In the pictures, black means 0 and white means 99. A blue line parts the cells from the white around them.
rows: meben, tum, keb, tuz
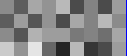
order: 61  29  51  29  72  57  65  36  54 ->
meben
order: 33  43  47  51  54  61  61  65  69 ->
keb
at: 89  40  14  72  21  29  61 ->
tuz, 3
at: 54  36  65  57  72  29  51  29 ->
meben, 1
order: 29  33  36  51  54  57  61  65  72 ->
tum
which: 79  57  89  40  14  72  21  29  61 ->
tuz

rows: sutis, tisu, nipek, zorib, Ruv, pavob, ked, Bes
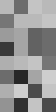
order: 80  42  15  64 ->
pavob
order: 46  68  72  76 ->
Ruv
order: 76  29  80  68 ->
ked

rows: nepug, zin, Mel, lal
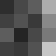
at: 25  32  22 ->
zin, 1
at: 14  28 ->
Mel, 2
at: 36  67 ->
nepug, 3
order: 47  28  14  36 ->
Mel

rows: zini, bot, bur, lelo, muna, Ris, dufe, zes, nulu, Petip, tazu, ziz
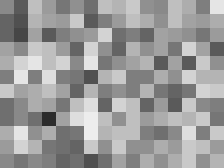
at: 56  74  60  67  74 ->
nulu, 9
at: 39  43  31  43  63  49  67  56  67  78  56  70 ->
ziz, 5

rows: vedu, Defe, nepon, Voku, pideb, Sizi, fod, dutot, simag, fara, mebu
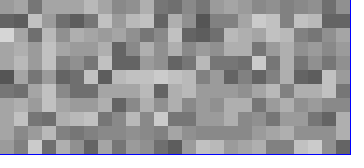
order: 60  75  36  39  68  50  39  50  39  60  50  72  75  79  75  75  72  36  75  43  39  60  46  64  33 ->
Sizi
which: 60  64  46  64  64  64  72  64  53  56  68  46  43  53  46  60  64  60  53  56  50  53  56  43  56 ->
vedu
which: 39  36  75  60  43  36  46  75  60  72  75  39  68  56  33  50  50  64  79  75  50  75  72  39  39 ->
Defe

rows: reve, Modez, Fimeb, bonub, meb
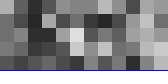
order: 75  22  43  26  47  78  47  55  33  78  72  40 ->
bonub
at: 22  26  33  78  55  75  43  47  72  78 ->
bonub, 3

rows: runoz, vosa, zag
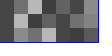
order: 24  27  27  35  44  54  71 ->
zag
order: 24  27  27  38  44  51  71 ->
vosa
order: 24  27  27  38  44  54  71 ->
runoz
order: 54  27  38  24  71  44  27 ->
runoz

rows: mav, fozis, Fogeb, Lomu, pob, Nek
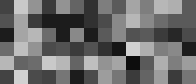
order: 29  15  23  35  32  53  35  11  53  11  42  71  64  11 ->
Fogeb
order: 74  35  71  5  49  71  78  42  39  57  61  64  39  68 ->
pob

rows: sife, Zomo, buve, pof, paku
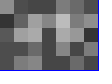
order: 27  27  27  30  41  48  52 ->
paku
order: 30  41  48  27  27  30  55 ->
sife
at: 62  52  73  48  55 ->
Zomo, 3
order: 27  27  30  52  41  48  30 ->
pof
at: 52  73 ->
Zomo, 4
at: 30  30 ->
pof, 1

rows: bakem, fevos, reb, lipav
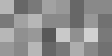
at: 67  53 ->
lipav, 6
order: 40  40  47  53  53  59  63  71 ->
bakem
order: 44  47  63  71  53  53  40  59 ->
fevos
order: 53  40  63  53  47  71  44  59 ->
fevos
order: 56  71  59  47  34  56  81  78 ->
reb

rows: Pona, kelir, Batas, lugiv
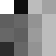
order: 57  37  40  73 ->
kelir
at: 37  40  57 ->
kelir, 1

